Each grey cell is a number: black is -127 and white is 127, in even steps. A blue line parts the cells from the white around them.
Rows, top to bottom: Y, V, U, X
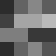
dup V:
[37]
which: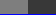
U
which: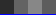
Y
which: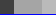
V

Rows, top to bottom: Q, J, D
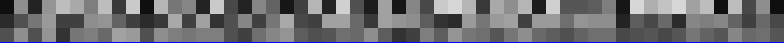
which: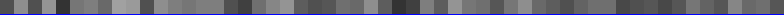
D
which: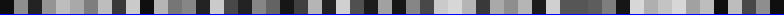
Q
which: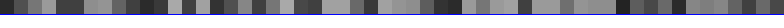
J

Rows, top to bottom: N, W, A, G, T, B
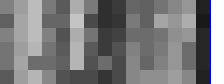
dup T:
[-19]
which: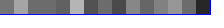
T

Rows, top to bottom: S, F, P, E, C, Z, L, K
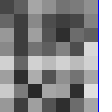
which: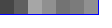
S
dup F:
[-65]
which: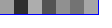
Z

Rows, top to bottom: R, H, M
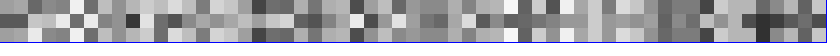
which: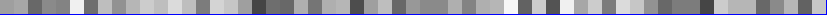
R
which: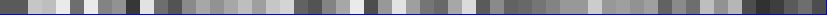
H

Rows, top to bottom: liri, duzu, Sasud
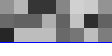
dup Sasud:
[61]
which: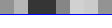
liri
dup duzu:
[-29]
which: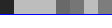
Sasud
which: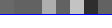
duzu

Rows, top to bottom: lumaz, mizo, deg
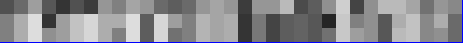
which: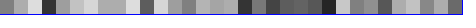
mizo
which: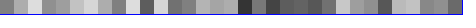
deg
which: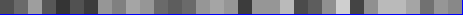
lumaz

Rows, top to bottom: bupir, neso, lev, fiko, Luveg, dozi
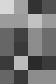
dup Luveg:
[-69]
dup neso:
[27]
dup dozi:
[13]
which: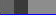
dozi

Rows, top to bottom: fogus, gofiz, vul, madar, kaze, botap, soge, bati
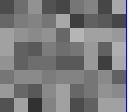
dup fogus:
[-57]
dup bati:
[33]
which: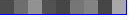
fogus
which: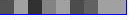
bati

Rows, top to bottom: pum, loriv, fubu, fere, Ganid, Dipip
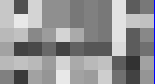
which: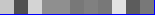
pum
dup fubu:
[8]
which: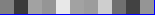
Dipip
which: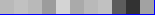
Ganid

